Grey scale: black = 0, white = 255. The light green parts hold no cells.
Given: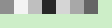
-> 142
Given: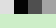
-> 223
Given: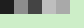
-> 30
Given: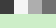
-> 60
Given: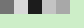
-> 115
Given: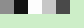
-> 141
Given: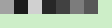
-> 161
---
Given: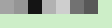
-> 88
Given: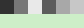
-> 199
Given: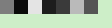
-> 84
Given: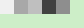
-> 142
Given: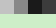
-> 60
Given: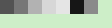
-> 138
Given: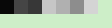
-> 212
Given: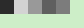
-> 124
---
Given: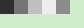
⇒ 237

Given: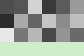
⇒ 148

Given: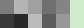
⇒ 92

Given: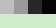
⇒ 39

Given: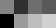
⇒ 189

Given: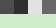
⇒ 226

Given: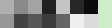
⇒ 239

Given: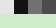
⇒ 113

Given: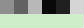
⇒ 32

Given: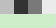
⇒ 121
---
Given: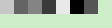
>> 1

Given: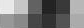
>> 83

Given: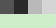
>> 185

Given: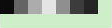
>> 60

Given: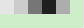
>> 31

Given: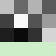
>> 49

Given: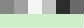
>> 45

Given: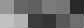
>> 88

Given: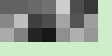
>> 176
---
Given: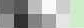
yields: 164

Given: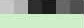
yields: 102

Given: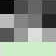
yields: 220

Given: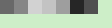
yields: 38

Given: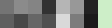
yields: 124

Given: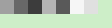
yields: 246

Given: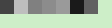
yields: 26
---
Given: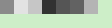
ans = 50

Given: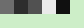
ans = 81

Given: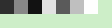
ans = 226

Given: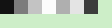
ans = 252

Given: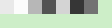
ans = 83

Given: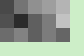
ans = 95

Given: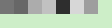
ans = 193

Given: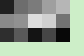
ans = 221
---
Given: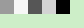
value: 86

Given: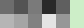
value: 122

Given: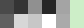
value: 144

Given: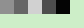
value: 209

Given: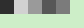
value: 154

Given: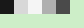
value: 245

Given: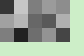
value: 126

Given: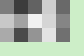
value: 98

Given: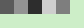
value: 45

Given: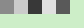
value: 56
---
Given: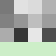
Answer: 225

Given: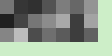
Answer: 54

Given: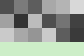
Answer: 123

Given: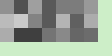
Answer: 81

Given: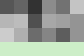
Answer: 100

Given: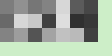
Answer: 145
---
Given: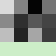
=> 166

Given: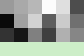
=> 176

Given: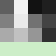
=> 150

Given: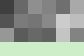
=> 196

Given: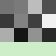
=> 146

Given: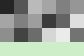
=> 235

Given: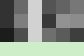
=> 91

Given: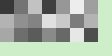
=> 231

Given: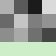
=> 112

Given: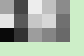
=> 133
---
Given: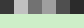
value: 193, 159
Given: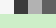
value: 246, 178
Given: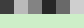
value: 207, 186
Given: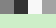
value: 248, 163
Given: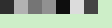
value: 220, 178
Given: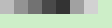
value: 210, 188
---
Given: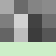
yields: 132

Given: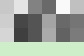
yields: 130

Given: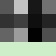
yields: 23

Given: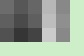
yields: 102

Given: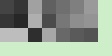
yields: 161

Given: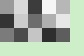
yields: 60

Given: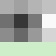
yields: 180
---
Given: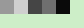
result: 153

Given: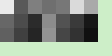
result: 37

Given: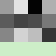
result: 120

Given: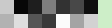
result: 85

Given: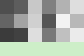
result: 65

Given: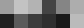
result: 91
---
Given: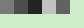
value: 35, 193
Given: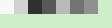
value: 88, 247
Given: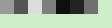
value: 126, 220
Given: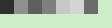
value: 127, 212
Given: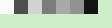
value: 123, 249
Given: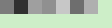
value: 144, 199
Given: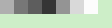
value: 53, 252
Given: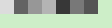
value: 180, 220
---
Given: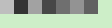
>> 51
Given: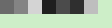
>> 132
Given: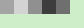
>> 211
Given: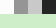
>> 149
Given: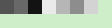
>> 104
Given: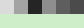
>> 163
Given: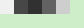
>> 71
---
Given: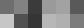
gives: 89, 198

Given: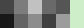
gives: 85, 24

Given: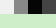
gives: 68, 240

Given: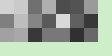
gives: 154, 161

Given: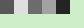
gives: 36, 88

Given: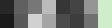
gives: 149, 27
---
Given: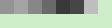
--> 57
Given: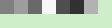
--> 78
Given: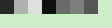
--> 106
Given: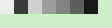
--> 129
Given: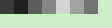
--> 211
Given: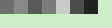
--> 202
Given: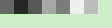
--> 125
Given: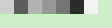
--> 116
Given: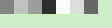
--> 249
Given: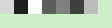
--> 128
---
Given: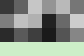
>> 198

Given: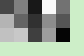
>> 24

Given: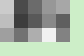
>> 107

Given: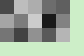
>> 173

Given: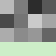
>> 44

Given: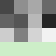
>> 168
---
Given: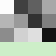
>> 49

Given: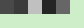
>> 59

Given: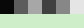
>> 64

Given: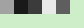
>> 59

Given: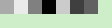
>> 63

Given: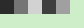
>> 62

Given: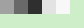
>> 105

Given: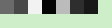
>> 24

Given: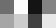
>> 65
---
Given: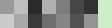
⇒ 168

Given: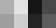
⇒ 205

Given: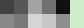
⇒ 121

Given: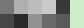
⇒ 41

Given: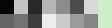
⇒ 114

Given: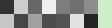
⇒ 69

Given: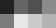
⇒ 232
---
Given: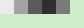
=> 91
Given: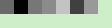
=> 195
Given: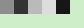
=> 186
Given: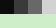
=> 58
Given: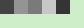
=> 122
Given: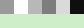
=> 125
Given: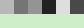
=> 34
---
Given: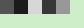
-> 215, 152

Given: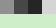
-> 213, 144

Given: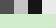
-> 234, 195

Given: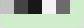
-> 242, 194

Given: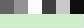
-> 252, 201

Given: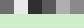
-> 233, 175

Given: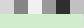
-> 241, 215

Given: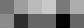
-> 201, 186

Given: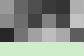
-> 195, 189

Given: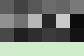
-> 202, 183
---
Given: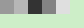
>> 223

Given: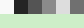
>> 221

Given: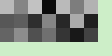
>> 186

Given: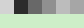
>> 188

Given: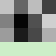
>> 129

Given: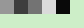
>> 9
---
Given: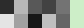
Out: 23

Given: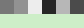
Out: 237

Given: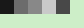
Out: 136

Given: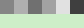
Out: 112

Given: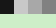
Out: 168

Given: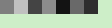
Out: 68

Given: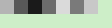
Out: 26

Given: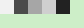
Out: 166

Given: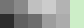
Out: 109

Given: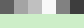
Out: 192
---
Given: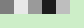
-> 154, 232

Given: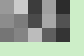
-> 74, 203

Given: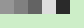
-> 99, 221

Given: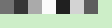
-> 250, 250

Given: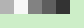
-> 130, 247

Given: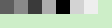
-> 172, 238

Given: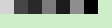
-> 123, 212
